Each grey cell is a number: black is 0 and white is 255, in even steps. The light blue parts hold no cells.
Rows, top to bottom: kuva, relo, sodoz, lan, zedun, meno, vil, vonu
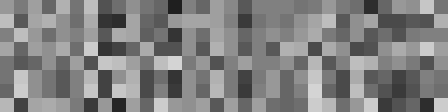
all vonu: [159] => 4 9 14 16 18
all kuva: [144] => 9 29
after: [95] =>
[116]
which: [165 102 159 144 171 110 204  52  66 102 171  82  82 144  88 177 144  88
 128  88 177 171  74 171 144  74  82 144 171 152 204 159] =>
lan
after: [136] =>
[88]
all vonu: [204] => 11 22 26 31
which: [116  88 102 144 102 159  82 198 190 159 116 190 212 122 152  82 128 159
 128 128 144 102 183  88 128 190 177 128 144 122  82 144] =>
zedun

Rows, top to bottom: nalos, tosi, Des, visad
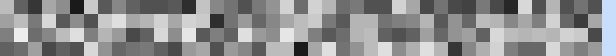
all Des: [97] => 10 16 27 29 34
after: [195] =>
[135]
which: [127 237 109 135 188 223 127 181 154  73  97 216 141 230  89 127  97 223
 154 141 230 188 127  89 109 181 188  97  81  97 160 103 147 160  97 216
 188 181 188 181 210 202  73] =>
Des
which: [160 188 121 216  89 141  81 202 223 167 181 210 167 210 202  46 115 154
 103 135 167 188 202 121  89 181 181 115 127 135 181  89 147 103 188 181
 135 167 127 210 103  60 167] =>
tosi
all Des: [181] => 7 25 37 39
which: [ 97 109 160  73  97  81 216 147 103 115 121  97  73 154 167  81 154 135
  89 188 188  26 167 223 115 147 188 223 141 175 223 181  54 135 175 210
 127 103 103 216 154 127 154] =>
visad
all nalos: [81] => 10 11 17 26 27 38 40 42

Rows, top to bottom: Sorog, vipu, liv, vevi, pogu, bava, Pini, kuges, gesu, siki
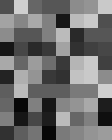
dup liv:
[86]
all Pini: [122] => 5 6
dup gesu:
[128]
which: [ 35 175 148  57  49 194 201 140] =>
bava
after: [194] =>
[201]
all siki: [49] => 0
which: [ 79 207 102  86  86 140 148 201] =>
Sorog

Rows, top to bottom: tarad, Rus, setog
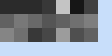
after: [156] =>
[79]
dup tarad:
[43]
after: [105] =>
[85]

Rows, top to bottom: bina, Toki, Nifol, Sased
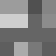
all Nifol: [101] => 0 1 2 3
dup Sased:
[94]
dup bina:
[156]
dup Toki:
[206]

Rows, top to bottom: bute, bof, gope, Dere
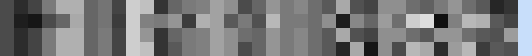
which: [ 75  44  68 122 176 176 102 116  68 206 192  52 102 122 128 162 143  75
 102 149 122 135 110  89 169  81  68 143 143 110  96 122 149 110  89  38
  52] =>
bute
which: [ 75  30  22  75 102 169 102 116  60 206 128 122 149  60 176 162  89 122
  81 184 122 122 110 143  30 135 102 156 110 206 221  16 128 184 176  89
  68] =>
bof
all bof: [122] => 11 17 20 21
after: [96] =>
[122]
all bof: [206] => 9 29

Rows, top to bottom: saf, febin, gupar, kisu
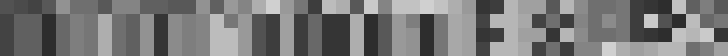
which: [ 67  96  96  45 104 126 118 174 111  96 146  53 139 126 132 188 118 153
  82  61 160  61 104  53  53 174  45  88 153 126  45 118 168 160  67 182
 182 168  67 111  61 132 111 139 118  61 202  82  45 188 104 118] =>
febin
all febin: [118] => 6 16 31 44 51

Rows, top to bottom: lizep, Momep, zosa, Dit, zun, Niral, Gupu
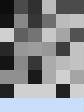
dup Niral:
[144]
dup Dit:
[151]
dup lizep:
[75]
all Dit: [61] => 4
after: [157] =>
[151]
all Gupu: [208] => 1 2 3 5
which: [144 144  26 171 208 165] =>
Niral

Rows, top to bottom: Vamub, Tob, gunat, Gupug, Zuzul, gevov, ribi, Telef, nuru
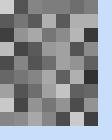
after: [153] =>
[161]
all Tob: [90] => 0 2 4

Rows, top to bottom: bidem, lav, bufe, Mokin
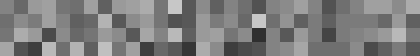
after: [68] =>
[123]
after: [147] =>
[96]
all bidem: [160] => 3 6 9 21 26 27

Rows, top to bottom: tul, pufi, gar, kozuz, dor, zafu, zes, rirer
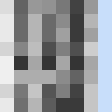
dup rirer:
[58]
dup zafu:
[173]
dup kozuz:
[79]
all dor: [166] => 2 4 6
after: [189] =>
[79]
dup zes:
[197]

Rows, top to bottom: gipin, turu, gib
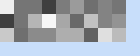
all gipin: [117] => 1 2 8
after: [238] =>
[117]
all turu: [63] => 0

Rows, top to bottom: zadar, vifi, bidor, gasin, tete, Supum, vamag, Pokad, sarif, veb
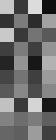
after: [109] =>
[124]
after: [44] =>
[162]
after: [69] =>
[116]

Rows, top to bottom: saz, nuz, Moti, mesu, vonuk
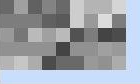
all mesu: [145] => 0 1 2 3 5 6
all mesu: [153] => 8
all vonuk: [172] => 2 8
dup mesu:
[145]
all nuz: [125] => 0 1 2 8

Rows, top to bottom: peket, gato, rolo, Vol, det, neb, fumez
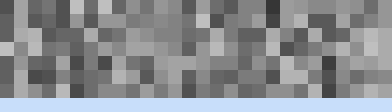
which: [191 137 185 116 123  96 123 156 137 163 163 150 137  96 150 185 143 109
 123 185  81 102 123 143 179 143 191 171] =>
Vol
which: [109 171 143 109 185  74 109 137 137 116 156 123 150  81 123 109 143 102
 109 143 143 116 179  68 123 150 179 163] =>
fumez

